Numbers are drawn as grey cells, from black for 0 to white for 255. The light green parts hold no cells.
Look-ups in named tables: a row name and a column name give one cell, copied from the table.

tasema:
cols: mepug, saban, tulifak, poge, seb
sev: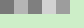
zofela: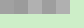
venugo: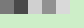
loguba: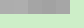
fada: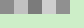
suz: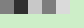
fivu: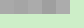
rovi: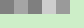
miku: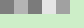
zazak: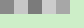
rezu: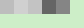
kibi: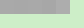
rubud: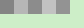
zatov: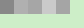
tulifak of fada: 123
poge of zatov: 202
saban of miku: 180
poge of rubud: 194
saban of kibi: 168
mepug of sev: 120
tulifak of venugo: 208
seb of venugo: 217
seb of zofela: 176
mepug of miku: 126
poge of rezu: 101
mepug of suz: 127
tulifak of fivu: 171
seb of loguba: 166
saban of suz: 47
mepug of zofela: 161

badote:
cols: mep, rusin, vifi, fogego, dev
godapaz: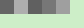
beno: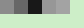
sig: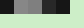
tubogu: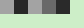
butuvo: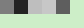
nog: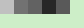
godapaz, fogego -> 119
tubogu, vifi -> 163
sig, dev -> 22
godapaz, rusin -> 174
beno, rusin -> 103
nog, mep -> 192
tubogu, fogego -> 105
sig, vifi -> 127
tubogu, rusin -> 39
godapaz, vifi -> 96
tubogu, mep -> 163
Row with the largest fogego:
butuvo

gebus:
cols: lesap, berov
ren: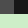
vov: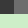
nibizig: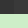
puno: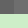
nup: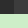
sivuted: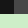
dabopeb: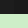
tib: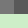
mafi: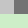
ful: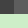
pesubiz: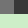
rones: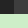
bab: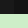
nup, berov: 60
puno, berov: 110
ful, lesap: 66
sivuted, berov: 71
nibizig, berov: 57
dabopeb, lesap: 29
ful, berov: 93
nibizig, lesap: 52
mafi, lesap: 197
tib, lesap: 119
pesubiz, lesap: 115
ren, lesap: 77
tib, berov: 89
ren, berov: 23
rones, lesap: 36

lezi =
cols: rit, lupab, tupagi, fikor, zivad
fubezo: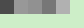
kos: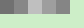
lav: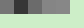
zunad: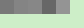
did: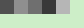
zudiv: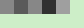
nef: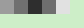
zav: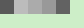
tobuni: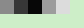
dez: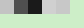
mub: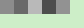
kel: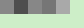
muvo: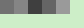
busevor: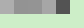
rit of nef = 156
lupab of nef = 112
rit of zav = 89
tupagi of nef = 46
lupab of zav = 188
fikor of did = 57
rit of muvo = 113
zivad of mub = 146
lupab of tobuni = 55
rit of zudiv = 135
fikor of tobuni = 156
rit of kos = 113
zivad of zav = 98
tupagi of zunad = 135
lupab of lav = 54
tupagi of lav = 107
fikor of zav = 153
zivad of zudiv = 159
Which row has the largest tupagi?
kos

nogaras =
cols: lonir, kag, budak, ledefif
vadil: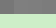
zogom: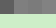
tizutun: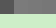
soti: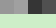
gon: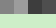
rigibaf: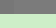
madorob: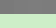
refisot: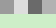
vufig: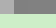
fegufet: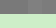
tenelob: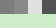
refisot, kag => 221
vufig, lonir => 175
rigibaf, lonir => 119
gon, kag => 156
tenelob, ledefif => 83
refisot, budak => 106
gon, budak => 61
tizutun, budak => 121
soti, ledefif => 80
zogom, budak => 123
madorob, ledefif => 124
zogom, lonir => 95
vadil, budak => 126
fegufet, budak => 128
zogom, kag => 127
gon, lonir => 131
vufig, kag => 128
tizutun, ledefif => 119

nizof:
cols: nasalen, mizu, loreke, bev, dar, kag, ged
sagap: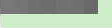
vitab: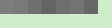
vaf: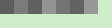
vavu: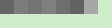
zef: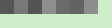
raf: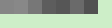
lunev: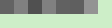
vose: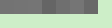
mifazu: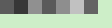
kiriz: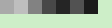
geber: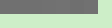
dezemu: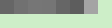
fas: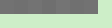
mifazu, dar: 142
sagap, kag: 112
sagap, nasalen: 119
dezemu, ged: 164
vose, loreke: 117
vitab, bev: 100
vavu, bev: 127
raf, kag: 106
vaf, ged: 152
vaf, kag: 98
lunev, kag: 95
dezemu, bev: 117

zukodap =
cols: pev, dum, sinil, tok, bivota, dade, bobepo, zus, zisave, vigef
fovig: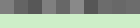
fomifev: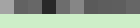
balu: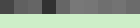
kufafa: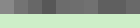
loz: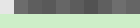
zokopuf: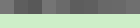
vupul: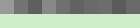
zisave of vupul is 91
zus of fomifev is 93
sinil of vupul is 95
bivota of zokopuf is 106
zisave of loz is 110
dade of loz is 92
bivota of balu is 102
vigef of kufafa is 105
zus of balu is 111
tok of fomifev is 40
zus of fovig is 108
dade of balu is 120
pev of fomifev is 164
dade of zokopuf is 93
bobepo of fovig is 86
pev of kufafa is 136
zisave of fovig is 104
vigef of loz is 101
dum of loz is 108
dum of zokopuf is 94

